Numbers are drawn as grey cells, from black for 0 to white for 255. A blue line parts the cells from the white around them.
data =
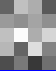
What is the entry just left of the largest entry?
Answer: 192
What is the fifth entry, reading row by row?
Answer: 154
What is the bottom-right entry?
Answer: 112
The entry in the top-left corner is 100
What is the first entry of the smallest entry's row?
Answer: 77
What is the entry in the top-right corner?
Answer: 89

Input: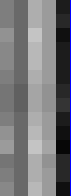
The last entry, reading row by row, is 16
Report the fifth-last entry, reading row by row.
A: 136
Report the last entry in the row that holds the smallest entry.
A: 7
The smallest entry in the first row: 28
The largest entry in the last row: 184
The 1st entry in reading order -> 126
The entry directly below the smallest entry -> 40
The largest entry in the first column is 155
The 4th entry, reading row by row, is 155
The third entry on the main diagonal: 196
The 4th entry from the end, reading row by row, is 105
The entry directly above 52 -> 40
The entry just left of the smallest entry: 165
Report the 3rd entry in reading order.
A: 174

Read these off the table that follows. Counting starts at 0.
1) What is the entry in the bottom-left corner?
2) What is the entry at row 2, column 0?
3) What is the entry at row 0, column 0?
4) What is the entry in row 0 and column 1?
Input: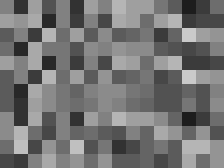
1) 71
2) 91
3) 129
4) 50

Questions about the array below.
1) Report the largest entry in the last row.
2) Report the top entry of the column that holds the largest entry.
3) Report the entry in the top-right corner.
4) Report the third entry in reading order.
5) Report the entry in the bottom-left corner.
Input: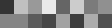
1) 172
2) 233
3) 144
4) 153
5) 133

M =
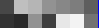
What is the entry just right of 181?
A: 146
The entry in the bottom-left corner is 50
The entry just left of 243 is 231
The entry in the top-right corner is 94

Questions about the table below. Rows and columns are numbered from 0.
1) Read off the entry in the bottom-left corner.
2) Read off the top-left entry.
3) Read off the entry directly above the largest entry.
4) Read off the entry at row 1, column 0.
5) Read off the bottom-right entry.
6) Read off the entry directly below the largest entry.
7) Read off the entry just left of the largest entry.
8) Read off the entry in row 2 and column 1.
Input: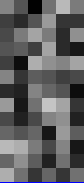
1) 174
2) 132
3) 102
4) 63
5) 113
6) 132
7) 113
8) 123

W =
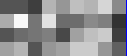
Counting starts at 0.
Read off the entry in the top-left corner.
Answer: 84
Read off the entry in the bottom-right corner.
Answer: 96
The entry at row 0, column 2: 62
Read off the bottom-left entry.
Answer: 161
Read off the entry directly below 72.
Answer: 161
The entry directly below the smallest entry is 62
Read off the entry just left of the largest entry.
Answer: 171
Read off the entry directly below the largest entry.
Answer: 108
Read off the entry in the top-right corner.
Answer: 138
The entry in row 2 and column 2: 117

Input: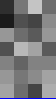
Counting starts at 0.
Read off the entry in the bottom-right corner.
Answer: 173
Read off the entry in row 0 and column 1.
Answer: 119
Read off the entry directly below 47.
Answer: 27
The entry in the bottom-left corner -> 163
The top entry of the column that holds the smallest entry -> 47
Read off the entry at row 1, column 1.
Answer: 80
